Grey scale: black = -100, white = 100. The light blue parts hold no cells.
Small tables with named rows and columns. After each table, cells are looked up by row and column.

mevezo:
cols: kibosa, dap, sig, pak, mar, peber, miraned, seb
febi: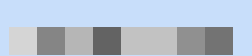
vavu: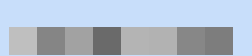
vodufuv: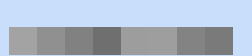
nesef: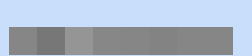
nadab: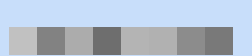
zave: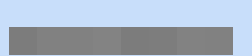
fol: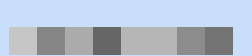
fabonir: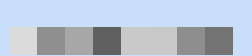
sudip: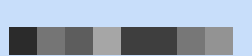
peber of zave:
-2
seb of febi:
-10
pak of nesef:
6
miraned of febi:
13
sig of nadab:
35
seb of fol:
-10
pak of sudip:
30
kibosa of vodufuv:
28
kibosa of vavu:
50
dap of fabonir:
12
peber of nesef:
3
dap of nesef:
-7
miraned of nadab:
10

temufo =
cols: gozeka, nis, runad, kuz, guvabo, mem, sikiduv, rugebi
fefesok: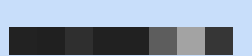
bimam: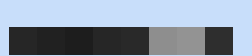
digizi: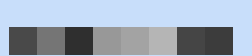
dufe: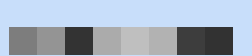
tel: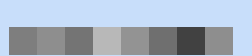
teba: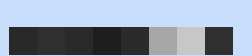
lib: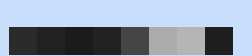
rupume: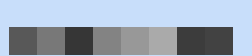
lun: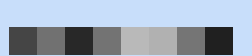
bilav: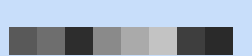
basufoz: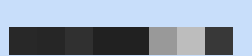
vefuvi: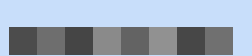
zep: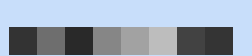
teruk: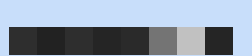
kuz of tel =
44
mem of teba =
31
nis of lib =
-74
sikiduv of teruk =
51
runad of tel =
-9
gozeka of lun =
-46
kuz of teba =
-76
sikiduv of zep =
-48
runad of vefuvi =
-46
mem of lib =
35
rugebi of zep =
-59
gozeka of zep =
-60
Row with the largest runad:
tel

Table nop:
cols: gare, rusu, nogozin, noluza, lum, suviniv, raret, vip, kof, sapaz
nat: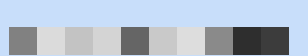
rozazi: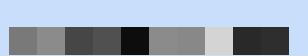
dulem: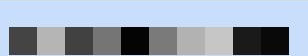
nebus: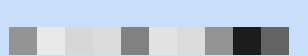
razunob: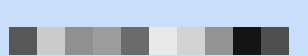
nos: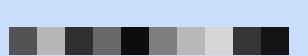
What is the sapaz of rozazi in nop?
-64
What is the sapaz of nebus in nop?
-22
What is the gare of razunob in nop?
-32
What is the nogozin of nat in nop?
53
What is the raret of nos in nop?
44
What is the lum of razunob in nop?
-16
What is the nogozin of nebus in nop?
69
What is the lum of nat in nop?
-21
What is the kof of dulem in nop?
-80
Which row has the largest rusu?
nebus

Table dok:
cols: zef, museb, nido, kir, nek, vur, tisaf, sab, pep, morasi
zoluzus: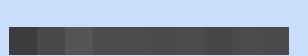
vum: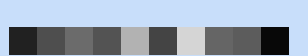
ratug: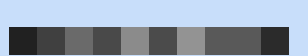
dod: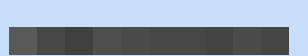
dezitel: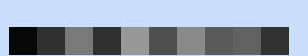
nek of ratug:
9
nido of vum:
-16
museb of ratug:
-50
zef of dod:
-30
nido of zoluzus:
-33
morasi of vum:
-94
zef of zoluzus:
-53
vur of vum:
-47
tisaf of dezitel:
8
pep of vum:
-28
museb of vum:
-39
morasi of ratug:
-66
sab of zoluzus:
-44
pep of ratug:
-30
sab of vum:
-21
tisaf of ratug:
15
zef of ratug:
-74
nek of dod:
-41

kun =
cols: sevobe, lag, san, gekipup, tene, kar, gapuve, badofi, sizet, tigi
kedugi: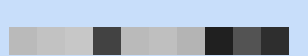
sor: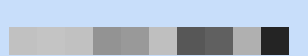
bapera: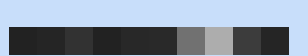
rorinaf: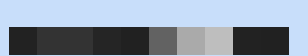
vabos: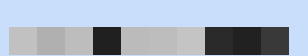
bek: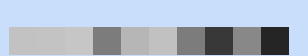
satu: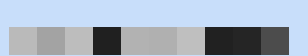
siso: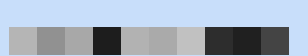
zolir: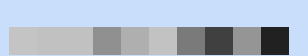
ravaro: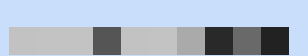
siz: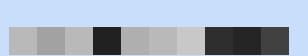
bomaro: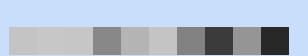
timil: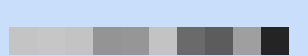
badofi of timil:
-28
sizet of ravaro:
-18
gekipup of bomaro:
7
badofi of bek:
-56
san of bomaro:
55
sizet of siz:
-71
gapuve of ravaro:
33
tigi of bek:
-71
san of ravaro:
53
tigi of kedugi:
-64
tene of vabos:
47
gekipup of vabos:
-75
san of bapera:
-61

